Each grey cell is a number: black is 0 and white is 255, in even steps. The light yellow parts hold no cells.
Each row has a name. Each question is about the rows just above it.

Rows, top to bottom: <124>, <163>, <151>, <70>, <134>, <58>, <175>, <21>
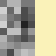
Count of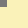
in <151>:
1
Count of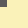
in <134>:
2
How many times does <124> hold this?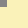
0
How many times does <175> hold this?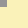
3
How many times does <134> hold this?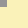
1

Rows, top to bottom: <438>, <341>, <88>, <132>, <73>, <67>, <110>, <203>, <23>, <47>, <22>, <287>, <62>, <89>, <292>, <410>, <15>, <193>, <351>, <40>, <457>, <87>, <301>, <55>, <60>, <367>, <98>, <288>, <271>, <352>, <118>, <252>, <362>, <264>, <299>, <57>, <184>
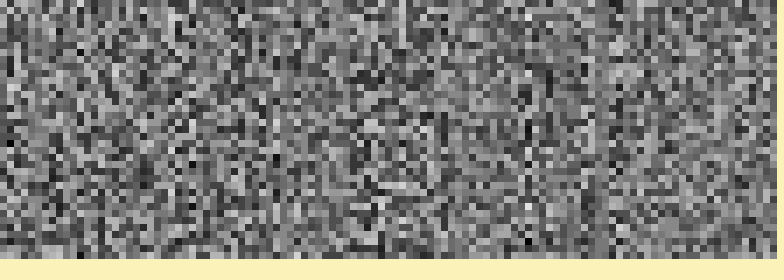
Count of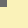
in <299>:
12
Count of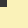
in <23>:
11

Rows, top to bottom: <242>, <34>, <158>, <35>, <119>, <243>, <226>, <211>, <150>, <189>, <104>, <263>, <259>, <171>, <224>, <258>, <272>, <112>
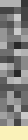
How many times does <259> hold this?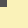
2
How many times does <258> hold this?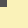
2
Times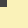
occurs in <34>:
3
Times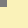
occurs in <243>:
2
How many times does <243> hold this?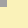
1
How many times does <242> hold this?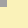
0

